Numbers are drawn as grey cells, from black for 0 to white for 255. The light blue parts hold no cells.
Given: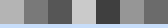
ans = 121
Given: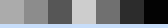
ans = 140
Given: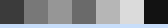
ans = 120
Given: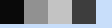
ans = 145
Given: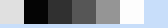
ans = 4
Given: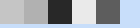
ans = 177
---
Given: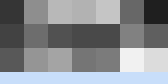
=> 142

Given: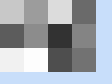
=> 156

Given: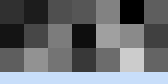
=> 28

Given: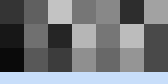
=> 96

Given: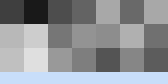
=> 25

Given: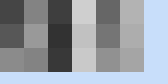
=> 131

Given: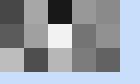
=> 167

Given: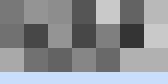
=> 148

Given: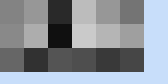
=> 151
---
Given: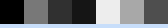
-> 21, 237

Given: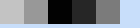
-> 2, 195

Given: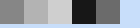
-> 207, 207

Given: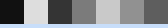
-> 123, 221

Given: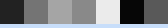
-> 137, 235

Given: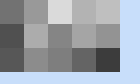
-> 133, 218
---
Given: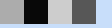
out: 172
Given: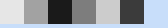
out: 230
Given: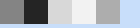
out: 132
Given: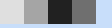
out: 223
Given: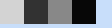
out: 211
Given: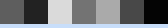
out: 94
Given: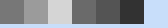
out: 119
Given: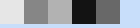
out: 230
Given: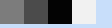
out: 124
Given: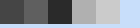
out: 69
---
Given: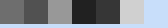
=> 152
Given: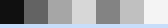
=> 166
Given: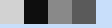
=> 137
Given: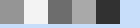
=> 109
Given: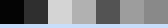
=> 212
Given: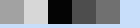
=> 4
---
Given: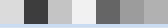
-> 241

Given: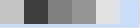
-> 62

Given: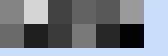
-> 58

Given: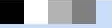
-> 0

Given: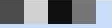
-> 75

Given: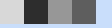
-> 216

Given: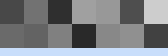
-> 41

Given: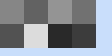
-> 82

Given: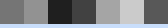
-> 65
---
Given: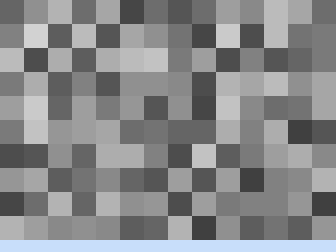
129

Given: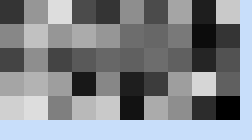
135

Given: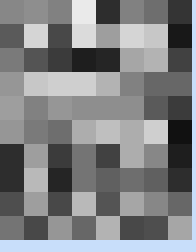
90

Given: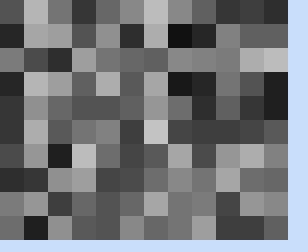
38

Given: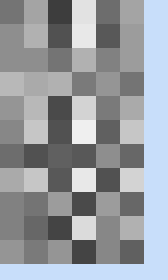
142

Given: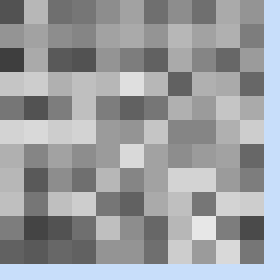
148

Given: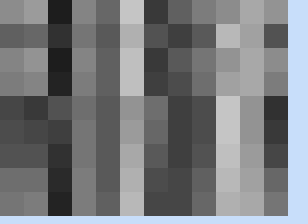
96
